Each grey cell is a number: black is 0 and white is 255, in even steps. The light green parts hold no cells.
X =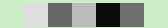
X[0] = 222
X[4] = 110

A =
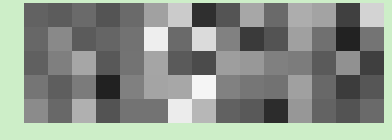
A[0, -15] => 98
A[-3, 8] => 158
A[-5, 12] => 163
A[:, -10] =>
[161, 238, 165, 164, 115]
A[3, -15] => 117
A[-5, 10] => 106
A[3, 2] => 123
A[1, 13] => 34
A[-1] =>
[139, 104, 176, 83, 115, 115, 236, 183, 97, 89, 44, 151, 99, 83, 106]
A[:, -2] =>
[64, 34, 145, 60, 83]
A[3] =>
[117, 94, 123, 33, 128, 164, 167, 245, 129, 118, 114, 160, 104, 60, 86]
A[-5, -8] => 47
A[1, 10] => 83
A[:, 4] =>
[106, 114, 115, 128, 115]
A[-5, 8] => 84
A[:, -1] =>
[211, 116, 63, 86, 106]

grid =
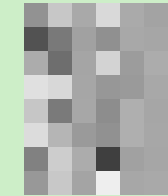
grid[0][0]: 146
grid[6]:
[129, 205, 172, 63, 161, 166]
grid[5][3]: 145
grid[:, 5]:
[163, 166, 172, 168, 166, 167, 166, 169]
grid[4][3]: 141
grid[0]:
[146, 199, 169, 217, 170, 163]
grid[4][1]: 122
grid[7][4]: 167
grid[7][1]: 200
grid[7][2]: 164
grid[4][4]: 175
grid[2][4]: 156

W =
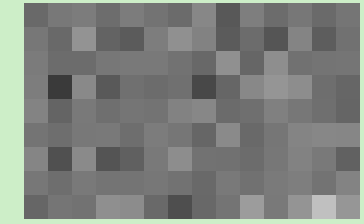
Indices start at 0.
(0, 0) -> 105
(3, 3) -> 89
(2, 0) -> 123
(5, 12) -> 135
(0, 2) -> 124
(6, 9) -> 108
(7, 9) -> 113
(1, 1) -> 105
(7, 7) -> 105
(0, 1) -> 120
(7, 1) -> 110
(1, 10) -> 85
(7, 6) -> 114
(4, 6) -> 130
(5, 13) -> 134
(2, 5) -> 121
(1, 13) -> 113
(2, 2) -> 108
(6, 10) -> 119
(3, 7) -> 72
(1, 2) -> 147
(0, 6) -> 107
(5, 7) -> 102
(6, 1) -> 80
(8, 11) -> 148
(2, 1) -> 108
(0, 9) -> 126
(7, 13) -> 131
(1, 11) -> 132
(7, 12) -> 115
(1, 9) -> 108
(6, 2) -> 138
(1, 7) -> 130
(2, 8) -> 144
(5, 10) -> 118
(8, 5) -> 105
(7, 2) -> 121

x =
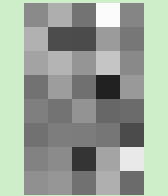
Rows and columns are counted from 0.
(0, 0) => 138
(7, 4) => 107
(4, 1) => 115
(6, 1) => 139
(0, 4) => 133
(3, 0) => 114
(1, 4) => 119
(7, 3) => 175
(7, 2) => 113
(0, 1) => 174
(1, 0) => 177
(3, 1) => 157
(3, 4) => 153

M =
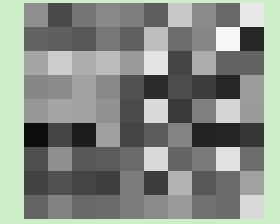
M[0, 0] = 142
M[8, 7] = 113
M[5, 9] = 54
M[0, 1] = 73
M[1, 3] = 119
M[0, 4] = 126
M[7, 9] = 161
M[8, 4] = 124
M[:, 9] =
[233, 38, 99, 156, 154, 54, 108, 161, 217]
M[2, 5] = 228
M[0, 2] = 117
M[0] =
[142, 73, 117, 136, 126, 93, 200, 139, 104, 233]
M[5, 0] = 13
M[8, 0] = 100
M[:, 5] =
[93, 190, 228, 43, 218, 92, 217, 60, 139]
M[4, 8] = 213
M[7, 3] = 63
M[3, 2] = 161
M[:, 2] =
[117, 87, 172, 161, 162, 28, 88, 68, 104]
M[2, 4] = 154
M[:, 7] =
[139, 135, 173, 60, 127, 35, 122, 88, 113]
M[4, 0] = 151

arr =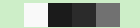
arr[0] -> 249
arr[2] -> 43
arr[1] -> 27
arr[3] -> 113

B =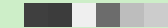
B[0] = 63
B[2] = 239
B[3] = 108
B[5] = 204

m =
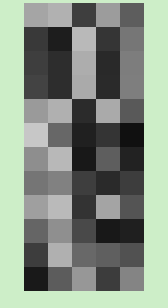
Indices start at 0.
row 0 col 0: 165
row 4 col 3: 170
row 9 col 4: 31
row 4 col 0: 154
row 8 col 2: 51
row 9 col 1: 143
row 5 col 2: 32
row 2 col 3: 41
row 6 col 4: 34
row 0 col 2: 62
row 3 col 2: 170
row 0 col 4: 93
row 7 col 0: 117
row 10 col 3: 95
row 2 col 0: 62
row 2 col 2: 173
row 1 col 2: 185
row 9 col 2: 73
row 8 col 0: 159
